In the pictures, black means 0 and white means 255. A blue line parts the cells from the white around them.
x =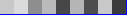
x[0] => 200
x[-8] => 219

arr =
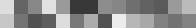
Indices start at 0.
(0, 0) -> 221
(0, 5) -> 56
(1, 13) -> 130
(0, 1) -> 101
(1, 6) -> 172
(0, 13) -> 187
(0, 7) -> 140
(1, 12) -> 114
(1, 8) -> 236
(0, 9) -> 111

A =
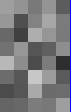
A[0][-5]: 159
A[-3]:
[108, 87, 199, 156, 90]
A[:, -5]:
[159, 151, 104, 114, 184, 108, 75, 100]
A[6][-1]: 109
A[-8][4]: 92
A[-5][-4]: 150
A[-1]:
[100, 104, 124, 120, 158]
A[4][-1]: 46
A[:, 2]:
[121, 130, 174, 85, 76, 199, 169, 124]
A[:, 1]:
[147, 79, 64, 150, 141, 87, 85, 104]
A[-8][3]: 148

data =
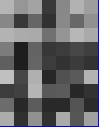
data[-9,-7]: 181
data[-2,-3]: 41
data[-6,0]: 124
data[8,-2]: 86
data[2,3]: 113
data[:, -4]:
[57, 49, 113, 55, 60, 39, 89, 41, 49]
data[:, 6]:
[158, 145, 170, 63, 50, 179, 50, 43, 161]
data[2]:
[179, 171, 170, 113, 149, 183, 170]
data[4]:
[95, 30, 101, 60, 50, 59, 50]
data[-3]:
[60, 65, 181, 89, 91, 39, 50]
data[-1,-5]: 145
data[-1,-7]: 172
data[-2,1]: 40
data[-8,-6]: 56

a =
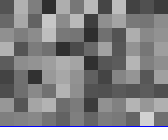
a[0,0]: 83
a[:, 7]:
[69, 143, 112, 162, 86, 68, 80, 145, 125]
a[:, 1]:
[177, 168, 126, 84, 141, 112, 111, 86, 131]
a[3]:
[178, 84, 124, 112, 47, 75, 105, 162, 87, 147, 118, 158]
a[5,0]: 67
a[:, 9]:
[66, 121, 174, 147, 181, 149, 84, 180, 100]
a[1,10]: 117
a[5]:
[67, 112, 49, 153, 167, 146, 96, 68, 133, 149, 87, 160]
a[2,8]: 83
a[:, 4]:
[174, 139, 120, 47, 175, 167, 179, 109, 98]
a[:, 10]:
[80, 117, 137, 118, 128, 87, 92, 151, 210]
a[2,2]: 140
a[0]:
[83, 177, 126, 47, 174, 119, 185, 69, 189, 66, 80, 60]
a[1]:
[104, 168, 98, 199, 139, 186, 63, 143, 164, 121, 117, 140]
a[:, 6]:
[185, 63, 46, 105, 48, 96, 82, 60, 101]
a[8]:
[127, 131, 136, 116, 98, 127, 101, 125, 121, 100, 210, 111]
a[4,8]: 92
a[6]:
[77, 111, 137, 113, 179, 143, 82, 80, 90, 84, 92, 79]
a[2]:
[144, 126, 140, 190, 120, 117, 46, 112, 83, 174, 137, 146]
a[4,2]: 147
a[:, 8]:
[189, 164, 83, 87, 92, 133, 90, 129, 121]

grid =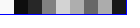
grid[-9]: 249
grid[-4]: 174
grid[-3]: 103

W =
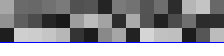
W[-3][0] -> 167
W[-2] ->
[145, 94, 76, 37, 25, 158, 188, 163, 45, 171, 83, 34, 75, 111, 44, 47]
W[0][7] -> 36
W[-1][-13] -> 197
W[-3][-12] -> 122
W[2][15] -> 188
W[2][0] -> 30
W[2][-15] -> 207
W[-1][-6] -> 213
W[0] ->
[167, 106, 104, 113, 122, 81, 84, 36, 122, 114, 84, 110, 44, 182, 196, 104]
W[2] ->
[30, 207, 205, 197, 183, 52, 28, 137, 166, 34, 213, 193, 191, 29, 86, 188]

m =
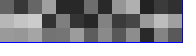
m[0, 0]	99
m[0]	[99, 56, 102, 160, 39, 40, 109, 41, 150, 176, 34, 59, 48]
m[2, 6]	93
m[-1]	[154, 151, 165, 115, 117, 156, 93, 138, 88, 141, 41, 132, 89]
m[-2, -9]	127
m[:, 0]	[99, 183, 154]
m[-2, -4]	70

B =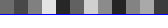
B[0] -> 108
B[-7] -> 97

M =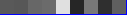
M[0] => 89
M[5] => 38
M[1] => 87

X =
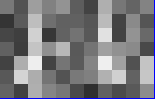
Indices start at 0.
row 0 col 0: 120
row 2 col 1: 63
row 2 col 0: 70
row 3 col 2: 196
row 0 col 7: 175
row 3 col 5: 89
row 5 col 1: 212
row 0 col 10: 131
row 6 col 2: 175
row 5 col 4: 83
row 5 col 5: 121
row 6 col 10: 140
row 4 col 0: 66
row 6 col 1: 65
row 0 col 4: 147
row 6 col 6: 47
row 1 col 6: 86
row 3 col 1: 61
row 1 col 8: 67
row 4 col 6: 132
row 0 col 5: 93
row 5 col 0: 88
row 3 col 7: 160
